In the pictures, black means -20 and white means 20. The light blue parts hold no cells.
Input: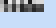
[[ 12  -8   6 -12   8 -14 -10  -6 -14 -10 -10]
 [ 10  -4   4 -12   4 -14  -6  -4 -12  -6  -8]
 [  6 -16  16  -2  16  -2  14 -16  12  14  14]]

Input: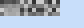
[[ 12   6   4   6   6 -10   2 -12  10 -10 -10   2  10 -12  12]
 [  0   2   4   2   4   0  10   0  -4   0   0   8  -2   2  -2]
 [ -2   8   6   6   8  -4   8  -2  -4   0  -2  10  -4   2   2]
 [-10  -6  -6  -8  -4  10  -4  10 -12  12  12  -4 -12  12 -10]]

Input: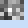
[[ 12 -10  10  -2   2  10]
 [  2  -6   6   8   4  -8]
 [ -4  -4   4   0   0  -2]
 [ -6 -12 -10  14  10  -4]
 [ -8   2  20   0  12  -4]]

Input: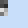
[[ 15   7]
 [ -1  11]
 [ -7  -5]
 [ -9 -13]]

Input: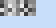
[[ 15   5  -5  13  -1  -7  11  -9  -3]
 [ -5   5  11   9  -1  11  -7   1   1]
 [ -9   5  15   9   1  15 -11   7   3]
 [-11   3  17   9   3  17 -13   7   3]]

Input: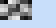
[[ 15  13  -7  -9 -11   7  13   5]
 [ 11   9  -1   1 -13   9   7  -5]
 [  3   1  -7   3   5  -1  -3   3]
 [-13 -19  17  11   3  -9  -9 -17]
 [-15 -15   9  15  17 -13 -17 -11]]
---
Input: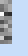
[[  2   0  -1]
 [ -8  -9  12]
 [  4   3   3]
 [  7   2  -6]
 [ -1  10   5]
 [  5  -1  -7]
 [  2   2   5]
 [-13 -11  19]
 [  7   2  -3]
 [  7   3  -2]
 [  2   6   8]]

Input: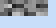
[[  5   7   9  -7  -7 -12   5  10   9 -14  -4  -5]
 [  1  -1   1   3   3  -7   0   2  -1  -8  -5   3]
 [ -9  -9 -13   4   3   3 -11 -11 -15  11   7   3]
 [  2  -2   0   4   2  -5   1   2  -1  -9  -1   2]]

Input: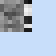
[[-16 -16   1  -2  -1   6  -1   4]
 [ 16  15  -1  -3  -5  -6  -4   1]
 [-15 -13   5  -3  -1   5   1   3]
 [-15 -14   5   2  -1  -6   0   5]
 [ 14  16  -2  -5  -8  -7  -9   3]
 [ 16  18  -1  -2  -4  -1   1  -5]
 [ 13  15  -2  -5   1   0  -1  -5]
 [-18 -15   0   5   3   3   2   6]]

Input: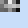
[[-18  -6   3  -5  -4]
 [  8  11   9   6  -2]
 [-16   1  17  -5   3]]

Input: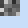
[[  9  -3  -5   2  -8]
 [ -4  -2  -8  -4  13]
 [ -6  -6  -2  -1 -10]
 [ -2 -13   1  11  -9]]

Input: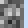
[[ -1 -10  -6  -2  -4   0]
 [ -1 -10  -1 -14  -3  10]
 [ -3  -5  -8  -4   0   1]
 [ -3  11   0  12   5  -9]
 [ -3   8   1   8   4  -5]
 [  2  -7   2   0  -6  -6]
 [ -4  -6  -6  -9   1  12]]

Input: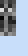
[[  0   3  -6   6]
 [ -2  -9   2  -9]
 [ -6  -9  -1 -13]
 [-15 -14  -1 -12]
 [ -7 -16   2 -19]
 [  3  -2  -2  -5]
 [ -2  12 -10  15]
 [ -5 -14   1 -14]
 [ -8 -11  -3 -10]]

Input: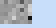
[[  1   4   5   3   2   5   9   4]
 [-17   5   3   5  13   6   5   5]
 [ 10   5   7   4   8   7   2   3]
 [ 13   6  -5   5   8   4   4   4]
 [ 12   3   8   8   3   4   3   4]
 [  3   5  -6   3   5   7   0   6]]

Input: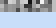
[[ 10  -1   5   4  -4   0  -7   3   6  -8   3   4   1   6]
 [ 10  -2  -2  -1  10   5 -11 -12   7   1   3   4   1   9]
 [ 10  -7   2  18 -10   5 -17  12  11   1  11  13  -6   2]]
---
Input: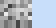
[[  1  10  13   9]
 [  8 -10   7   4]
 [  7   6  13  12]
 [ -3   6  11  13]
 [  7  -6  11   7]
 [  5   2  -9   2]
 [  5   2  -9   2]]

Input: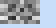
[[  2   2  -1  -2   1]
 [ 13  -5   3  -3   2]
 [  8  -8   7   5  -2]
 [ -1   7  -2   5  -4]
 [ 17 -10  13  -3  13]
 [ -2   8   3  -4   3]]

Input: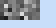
[[ -3   0  -5   9   0]
 [ -6  -4  -2   0   6]
 [ -5 -14  -4   6  -3]
 [ -9   5   0  -3  -3]
 [-13  -1  -6  12  -2]]

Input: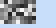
[[  6  16   1  -9  -6]
 [ 18  -3 -10 -11   7]
 [ -1   9   9   8 -10]
 [  3 -15 -13  17  13]
 [  1 -10   7  -7 -14]
 [ 17  -3  18  -4   1]]

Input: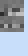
[[ -2  -1  -1]
 [ -2  -2  -1]
 [ -1   3  -8]
 [-13   9  10]
 [ -3  -3  -1]
 [ -1  -3  -1]
 [ -8  -8   3]
 [  0  -2  -1]]

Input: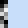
[[-20]
 [-16]
 [ -1]
 [ 14]
 [-12]
 [ -2]
 [ 12]]

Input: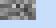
[[  6   0   3   6   3]
 [ -5  -3 -10  -6  10]
 [  1   0   0 -10   1]
 [  3  -4  -7  -4  -1]
 [ -5   2   5   5  -3]]

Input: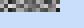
[[  0 -14   5  -5  -7   3  -9  -8]
 [  9  15  -3   6  -3   7  -4  15]
 [ -9 -15   6  -2  -1  -6   1 -15]]
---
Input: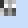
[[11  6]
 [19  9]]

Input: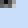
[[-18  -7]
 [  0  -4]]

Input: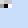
[[ 10  11]
 [-19  19]]

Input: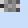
[[ 4 -3]
 [ 0  5]]

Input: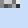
[[13 12]
 [-8 -3]]

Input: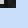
[[-17 -15]
 [-17 -16]]
